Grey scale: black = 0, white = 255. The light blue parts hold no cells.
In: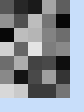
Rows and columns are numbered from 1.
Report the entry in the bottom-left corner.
216
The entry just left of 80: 145
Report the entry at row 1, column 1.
87
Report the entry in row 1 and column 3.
26
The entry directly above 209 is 7
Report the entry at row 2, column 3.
189
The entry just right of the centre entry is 125
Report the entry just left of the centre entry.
102
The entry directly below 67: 73
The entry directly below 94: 7

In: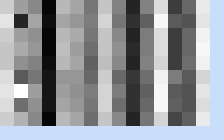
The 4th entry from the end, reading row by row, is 212
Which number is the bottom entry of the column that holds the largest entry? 178
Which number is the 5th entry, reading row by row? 184
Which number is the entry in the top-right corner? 234
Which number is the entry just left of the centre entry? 96
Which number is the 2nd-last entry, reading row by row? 96
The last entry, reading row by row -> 234
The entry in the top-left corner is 205
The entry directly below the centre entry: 205
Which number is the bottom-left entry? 205
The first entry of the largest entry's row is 228
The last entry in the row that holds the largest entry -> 228
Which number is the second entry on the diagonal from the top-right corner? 83
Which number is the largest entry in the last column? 247
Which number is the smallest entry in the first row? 6
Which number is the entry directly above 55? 36
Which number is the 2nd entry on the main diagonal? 36
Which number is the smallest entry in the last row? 6
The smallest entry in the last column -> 212
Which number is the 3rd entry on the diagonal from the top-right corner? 61
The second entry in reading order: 158
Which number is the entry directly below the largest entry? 110
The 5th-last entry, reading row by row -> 118

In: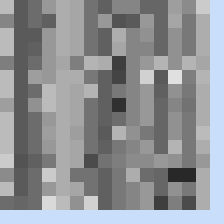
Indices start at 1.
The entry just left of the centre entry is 114
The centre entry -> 96
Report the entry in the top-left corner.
187
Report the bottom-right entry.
173
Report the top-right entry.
203
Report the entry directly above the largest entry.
145
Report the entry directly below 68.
120
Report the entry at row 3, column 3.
90
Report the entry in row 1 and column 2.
90
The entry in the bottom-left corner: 108
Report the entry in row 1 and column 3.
108
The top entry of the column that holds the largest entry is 158
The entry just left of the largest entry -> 90
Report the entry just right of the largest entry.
126
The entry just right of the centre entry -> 48
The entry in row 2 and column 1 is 133
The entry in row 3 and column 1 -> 187
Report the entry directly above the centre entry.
96

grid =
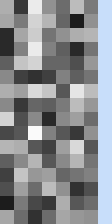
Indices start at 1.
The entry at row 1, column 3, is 235
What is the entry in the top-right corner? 122
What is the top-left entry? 174
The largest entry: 250
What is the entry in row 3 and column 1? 41
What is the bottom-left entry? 166
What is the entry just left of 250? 87
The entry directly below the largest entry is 87
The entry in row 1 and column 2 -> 56
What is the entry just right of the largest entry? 129
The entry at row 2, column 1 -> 166
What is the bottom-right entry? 145
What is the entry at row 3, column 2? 166
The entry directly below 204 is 235
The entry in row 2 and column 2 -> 122

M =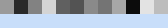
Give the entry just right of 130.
212
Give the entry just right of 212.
96
